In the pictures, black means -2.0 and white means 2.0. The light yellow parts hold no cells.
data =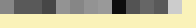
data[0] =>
0.1
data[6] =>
0.3
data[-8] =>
0.1

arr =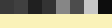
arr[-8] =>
-1.1
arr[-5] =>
-1.2
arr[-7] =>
-1.0
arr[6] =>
1.1

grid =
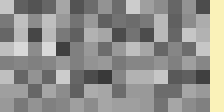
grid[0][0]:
1.1
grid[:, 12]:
[-0.4, -0.5, -0.4, 0.1, 0.0, -0.6, -0.3, 0.6]
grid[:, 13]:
[0.3, 0.2, 1.1, -0.3, 0.5, -0.5, 0.6, 0.2]
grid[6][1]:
0.5
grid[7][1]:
-0.1
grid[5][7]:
-1.1
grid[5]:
[1.0, -0.4, 0.3, -0.4, 1.2, -0.4, -0.8, -1.1, 0.1, 0.8, 0.8, 1.1, -0.6, -0.5, -1.0]
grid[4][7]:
0.4
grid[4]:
[0.0, 0.1, 0.0, 0.1, 0.4, 0.0, 0.3, 0.4, -0.1, 0.1, 0.1, 0.3, 0.0, 0.5, 0.1]
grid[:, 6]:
[-0.3, 0.4, 0.8, 0.4, 0.3, -0.8, 0.7, 0.2]
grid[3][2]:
0.2
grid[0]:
[1.1, -0.5, -0.7, -0.4, 0.6, -0.7, -0.3, 0.3, -0.3, 1.2, 0.5, 0.2, -0.4, 0.3, -0.8]
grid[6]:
[0.5, 0.5, -0.4, 0.6, 0.2, -0.5, 0.7, 0.6, -0.3, 0.4, 0.4, -0.3, -0.3, 0.6, 0.4]
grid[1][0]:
-0.1
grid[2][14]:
0.8
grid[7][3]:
0.0
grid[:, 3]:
[-0.4, 1.0, 0.9, 1.4, 0.1, -0.4, 0.6, 0.0]
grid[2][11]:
0.9
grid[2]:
[-0.4, 0.9, -0.9, 0.9, -0.1, -0.5, 0.8, 0.6, -0.8, -0.2, -0.8, 0.9, -0.4, 1.1, 0.8]
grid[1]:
[-0.1, 1.0, 0.2, 1.0, 0.4, -0.2, 0.4, -0.5, -0.2, -0.3, -0.1, 0.9, -0.5, 0.2, 0.7]

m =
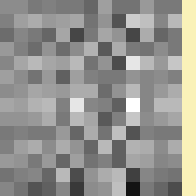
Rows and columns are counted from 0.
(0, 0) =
0.2
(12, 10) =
0.1
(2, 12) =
-0.1
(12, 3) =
-0.4
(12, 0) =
-0.2
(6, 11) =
0.4
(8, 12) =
0.6
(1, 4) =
0.5
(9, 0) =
-0.1
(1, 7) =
0.3
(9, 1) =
0.0
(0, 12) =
-0.1
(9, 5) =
-0.4
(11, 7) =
0.0
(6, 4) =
0.4
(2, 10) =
0.7
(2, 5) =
-0.9
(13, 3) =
-0.5
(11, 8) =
-0.5
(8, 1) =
0.3
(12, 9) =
-1.0
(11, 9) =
0.6
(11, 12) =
0.2
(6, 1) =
0.3
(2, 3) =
-0.4
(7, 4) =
0.0
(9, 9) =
-0.7
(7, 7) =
0.0
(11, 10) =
0.5
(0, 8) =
-0.2
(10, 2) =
0.7
